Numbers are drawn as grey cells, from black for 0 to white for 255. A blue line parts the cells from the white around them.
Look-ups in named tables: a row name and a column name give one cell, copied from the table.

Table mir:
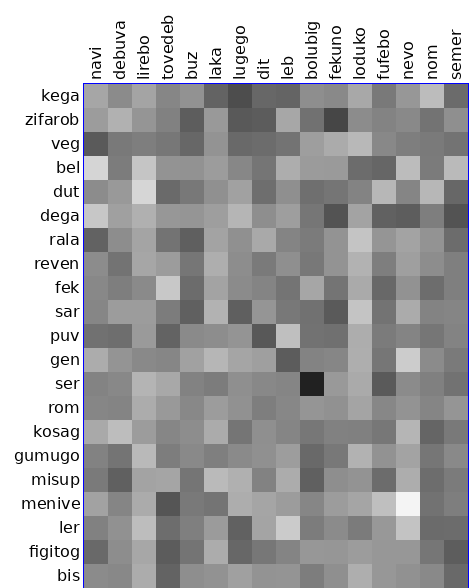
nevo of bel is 188
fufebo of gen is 118
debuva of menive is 133
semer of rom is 149
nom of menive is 114
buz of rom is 136
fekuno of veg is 171
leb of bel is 173
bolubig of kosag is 119
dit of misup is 130
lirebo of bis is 172

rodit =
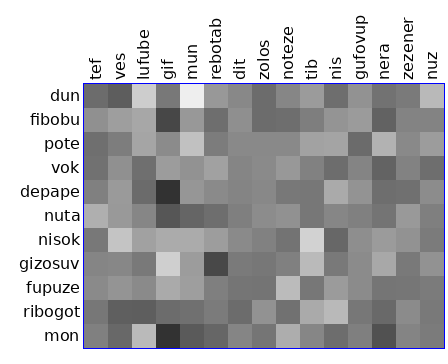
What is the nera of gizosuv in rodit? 168
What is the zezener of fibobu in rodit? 131
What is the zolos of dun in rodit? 108
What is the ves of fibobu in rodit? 158
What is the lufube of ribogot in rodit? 94
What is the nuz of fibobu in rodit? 131
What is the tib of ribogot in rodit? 170
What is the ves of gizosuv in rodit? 135
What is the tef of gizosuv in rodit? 133
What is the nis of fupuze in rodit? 155
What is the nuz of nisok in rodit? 123
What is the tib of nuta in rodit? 119
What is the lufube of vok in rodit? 111
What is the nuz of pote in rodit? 156
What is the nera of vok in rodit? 99
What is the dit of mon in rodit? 133
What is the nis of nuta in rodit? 134
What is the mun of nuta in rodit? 101
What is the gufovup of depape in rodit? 147

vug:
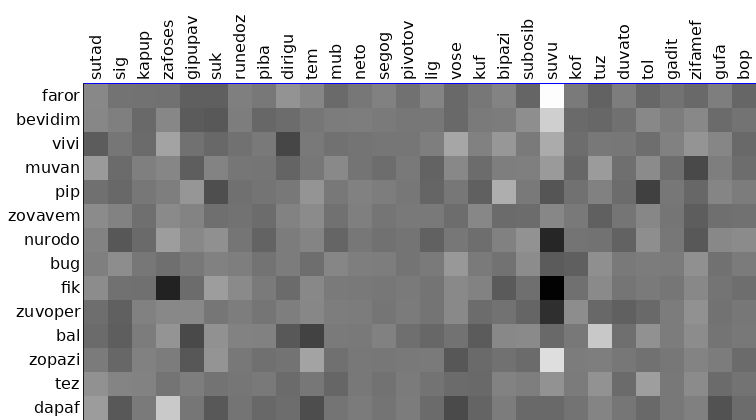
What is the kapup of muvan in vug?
127
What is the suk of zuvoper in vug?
118
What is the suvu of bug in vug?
91
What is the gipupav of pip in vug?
150
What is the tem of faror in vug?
134
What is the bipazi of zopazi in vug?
113
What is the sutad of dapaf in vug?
156
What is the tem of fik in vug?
136
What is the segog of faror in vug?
129
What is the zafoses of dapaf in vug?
201
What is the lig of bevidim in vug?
119
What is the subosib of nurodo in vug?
146
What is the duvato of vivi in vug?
119
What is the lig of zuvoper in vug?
116
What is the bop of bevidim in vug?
115
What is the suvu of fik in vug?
2
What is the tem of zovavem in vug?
139
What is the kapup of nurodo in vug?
106
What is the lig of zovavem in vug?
121
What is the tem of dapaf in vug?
77
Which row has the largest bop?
nurodo

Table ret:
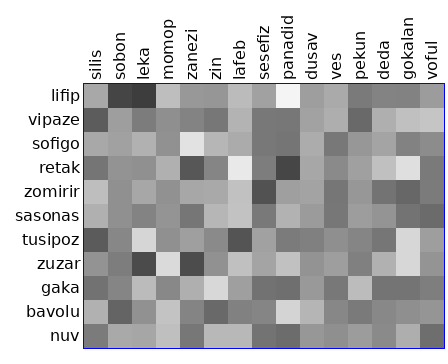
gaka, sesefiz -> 114
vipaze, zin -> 119
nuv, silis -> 123
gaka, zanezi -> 175
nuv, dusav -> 151
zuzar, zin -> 145
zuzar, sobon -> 125
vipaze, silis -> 92

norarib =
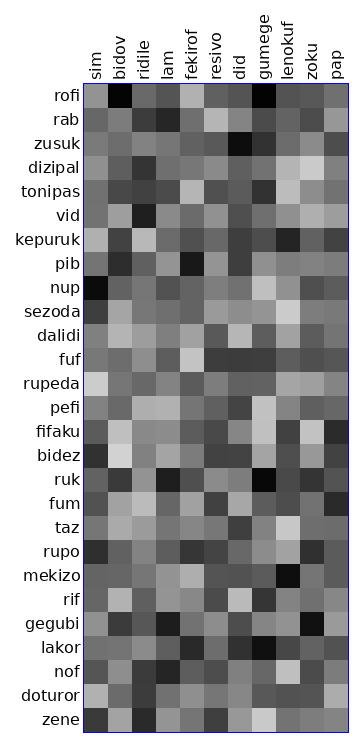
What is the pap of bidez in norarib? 66
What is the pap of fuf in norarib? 86
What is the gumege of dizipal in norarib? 114
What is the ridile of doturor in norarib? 60
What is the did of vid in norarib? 79
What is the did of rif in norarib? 186
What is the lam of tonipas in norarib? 75
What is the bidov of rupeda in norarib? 118
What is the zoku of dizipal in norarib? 202
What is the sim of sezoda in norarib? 62
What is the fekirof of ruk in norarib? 79
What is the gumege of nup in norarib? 191
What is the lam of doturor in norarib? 113
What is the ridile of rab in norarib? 60
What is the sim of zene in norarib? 58
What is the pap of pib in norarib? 124
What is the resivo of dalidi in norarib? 89
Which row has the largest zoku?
dizipal

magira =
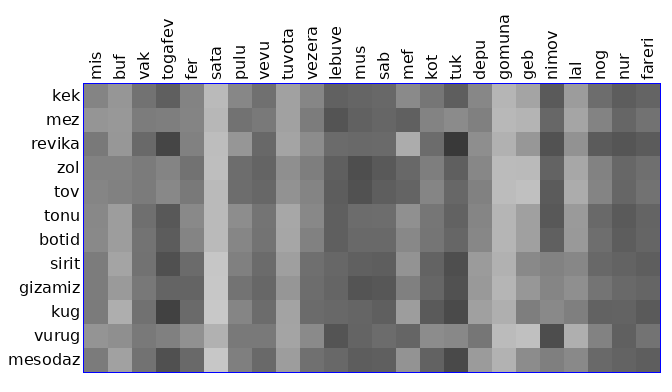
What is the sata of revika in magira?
189
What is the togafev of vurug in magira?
128
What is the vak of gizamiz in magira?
120
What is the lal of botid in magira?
153
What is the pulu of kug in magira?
133
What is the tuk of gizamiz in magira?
81
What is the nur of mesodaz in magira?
99
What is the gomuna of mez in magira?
184
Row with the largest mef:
revika

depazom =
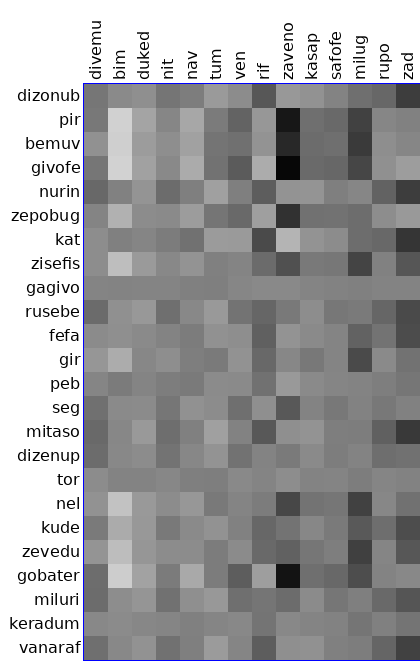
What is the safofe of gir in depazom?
132
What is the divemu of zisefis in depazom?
141
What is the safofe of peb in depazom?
133
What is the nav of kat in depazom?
113
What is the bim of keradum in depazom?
139
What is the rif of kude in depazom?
103
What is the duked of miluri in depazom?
149
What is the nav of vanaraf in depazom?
127
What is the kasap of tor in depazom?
131
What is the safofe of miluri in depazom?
118
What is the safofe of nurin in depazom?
127
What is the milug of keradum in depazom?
117
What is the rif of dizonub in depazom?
87
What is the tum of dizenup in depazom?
147
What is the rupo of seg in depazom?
120
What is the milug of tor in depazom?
125

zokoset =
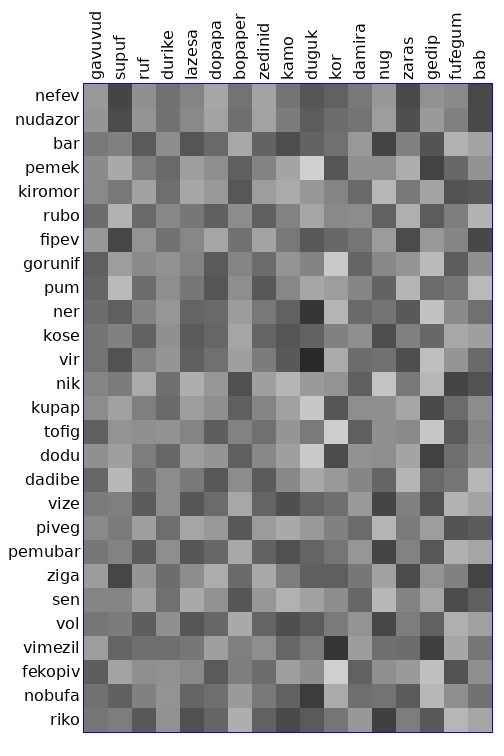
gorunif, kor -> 201
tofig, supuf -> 147
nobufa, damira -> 110
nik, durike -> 111
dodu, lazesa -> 157
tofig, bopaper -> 130
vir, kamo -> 89
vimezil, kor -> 53
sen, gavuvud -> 132
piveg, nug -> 180
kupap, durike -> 106
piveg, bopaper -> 88
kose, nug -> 77
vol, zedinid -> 100
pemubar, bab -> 165
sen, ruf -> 161
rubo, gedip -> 92
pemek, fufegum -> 104
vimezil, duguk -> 122
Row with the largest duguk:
pemek

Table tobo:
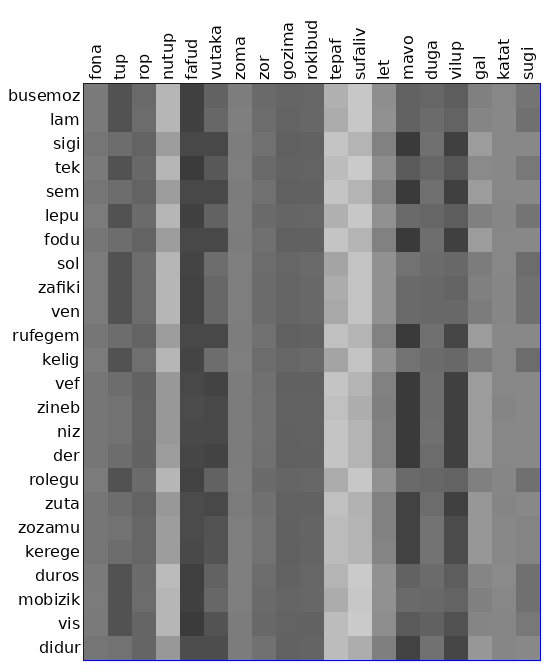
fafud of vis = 59
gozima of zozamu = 97
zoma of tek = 126
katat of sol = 135
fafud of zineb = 75
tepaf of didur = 188
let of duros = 145
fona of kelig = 123
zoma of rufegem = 125
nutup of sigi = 157
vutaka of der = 67

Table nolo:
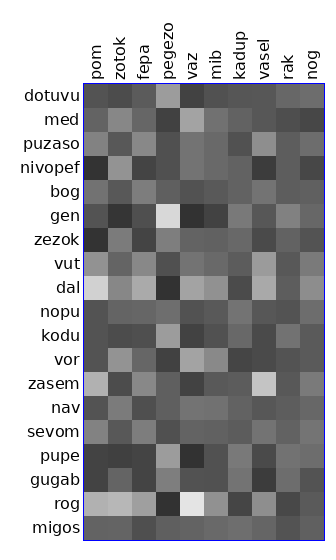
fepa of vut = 136
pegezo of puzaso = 80
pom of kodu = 83
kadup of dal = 75
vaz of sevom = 99
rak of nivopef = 93

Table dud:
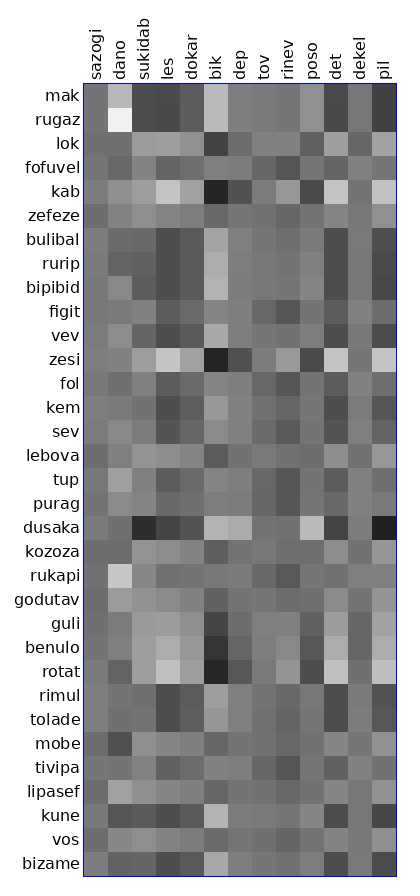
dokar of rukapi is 115
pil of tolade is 87
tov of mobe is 114
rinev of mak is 118
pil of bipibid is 72
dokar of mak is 92
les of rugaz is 73
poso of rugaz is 144
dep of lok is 108
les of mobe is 133
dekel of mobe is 118

